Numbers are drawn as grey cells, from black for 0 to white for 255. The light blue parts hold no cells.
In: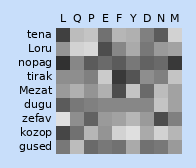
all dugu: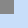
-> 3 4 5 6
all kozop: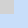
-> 4 7
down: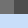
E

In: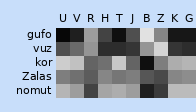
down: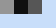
B
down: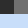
H
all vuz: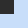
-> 3 4 9

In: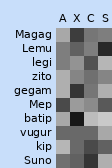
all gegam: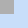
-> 0 3
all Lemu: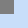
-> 0 2
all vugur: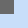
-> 0 1 2
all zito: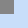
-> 1 3

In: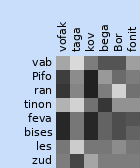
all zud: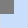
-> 0 3 4 5
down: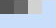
Bor
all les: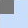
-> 0 2 3 5
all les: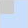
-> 1
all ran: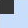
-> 0
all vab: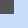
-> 3 4

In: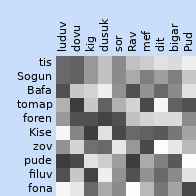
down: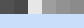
sor
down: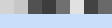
kig

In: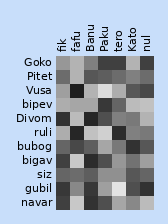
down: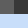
Banu
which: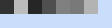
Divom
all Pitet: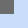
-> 0 4 6
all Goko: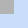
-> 1 5
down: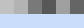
nul

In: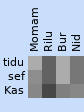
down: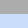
Bur
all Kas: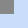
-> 0 3
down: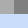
Bur
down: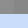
Momam
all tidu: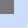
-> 3
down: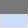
Nid

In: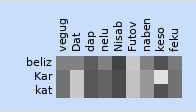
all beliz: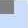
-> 0 1 3 6
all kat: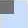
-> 0 8
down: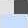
keso

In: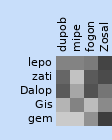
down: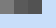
fogon
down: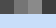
Zosal
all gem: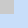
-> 0 1
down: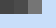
Zosal
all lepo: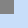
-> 0 1

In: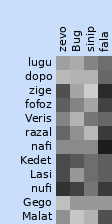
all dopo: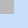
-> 0
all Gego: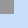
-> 1 2 3
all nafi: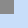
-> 0 1 2
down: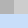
sinip
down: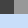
Bug
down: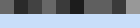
fala

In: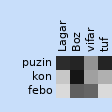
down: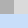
tuf
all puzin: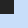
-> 1 3
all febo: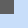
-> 1

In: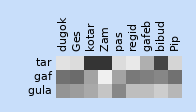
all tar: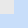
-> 5
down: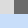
Ges
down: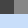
bibud

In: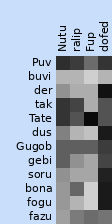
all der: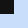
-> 3
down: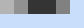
Nutu
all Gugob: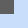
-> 0 1 2
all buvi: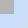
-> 0 1 3
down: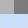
ralip

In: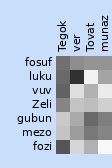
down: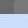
Tovat
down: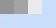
munaz
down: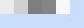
munaz

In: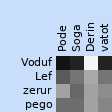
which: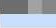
pego
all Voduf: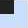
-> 1 3
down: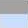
Derin
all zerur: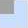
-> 0 2
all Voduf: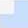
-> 2
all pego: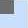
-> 0 1
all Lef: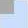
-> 2

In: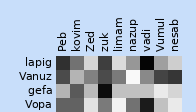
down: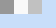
nazup
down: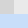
nesab
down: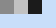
vadi
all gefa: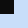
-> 3
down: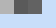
kovim
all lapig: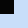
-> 6

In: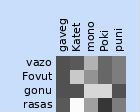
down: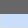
Poki
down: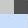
Katet
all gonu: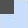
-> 0 1 4

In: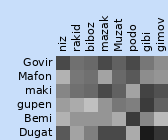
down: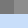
gibi
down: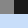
gibi
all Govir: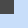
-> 0 3 5
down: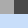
Muzat
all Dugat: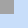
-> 1
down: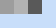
niz
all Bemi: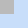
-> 7

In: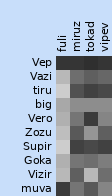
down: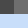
tokad
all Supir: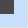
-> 2
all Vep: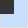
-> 0 1 3
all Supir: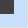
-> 1 3
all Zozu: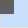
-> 3
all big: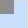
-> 1 2 3
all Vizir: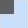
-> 1

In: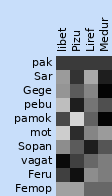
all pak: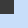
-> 0 1 2 3
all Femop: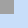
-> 0 1
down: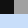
Pizu
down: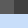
Pizu
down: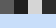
Pizu
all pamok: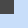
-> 0

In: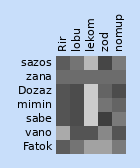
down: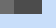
lobu
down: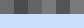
nomup
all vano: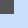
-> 1 2 4
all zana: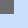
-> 0 1 2 3 4
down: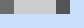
lekom
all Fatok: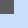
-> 0

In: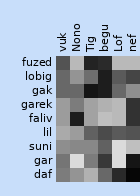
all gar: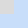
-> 1 4
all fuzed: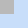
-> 1 4 5
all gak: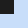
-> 3
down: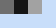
Tig
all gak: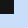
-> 2

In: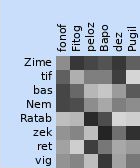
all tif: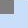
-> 2 3
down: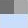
dez
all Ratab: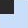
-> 2

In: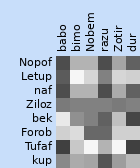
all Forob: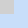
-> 0 4 5
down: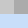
bimo
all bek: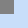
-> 2
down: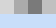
Zotir
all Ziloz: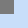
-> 0 4
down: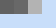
razu
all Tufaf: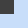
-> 0 5

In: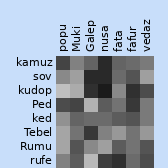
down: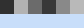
Galep
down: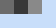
Galep
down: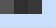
fafur
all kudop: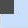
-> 6
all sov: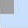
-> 1 6

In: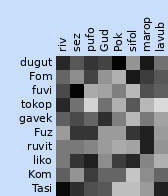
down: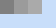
Pok
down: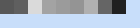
lavub
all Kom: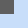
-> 0
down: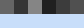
pufo
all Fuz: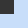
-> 1 2 5
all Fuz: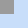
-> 0 3 4 7

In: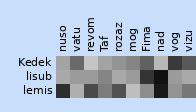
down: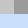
revom
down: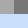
vizu
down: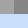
Taf
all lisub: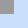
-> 1 2 5 8
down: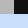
nad

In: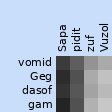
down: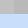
Vuzol
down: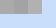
zuf
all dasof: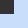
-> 0
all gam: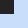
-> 0

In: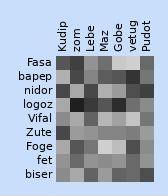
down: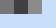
Pudot
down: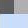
Maz
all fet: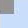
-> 0 2 4 6
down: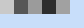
Gobe
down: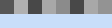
Kudip

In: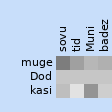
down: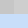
badez
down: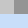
Muni
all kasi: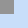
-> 2
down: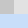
tid
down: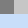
sovu
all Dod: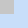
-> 0 1 2 3

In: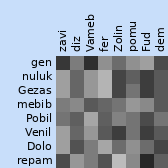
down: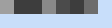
Fud
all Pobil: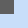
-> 1 3

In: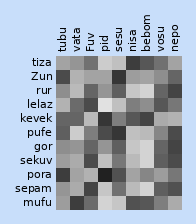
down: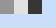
pid
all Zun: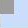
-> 5
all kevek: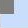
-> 4

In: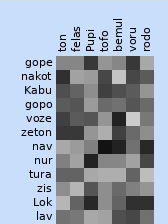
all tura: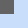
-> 0 1 5
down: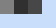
voru
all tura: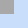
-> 2
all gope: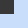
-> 2 5

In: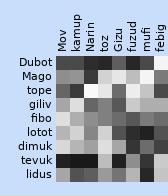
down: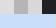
Mov
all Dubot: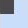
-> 0 1 6

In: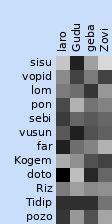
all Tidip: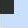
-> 0 1 2
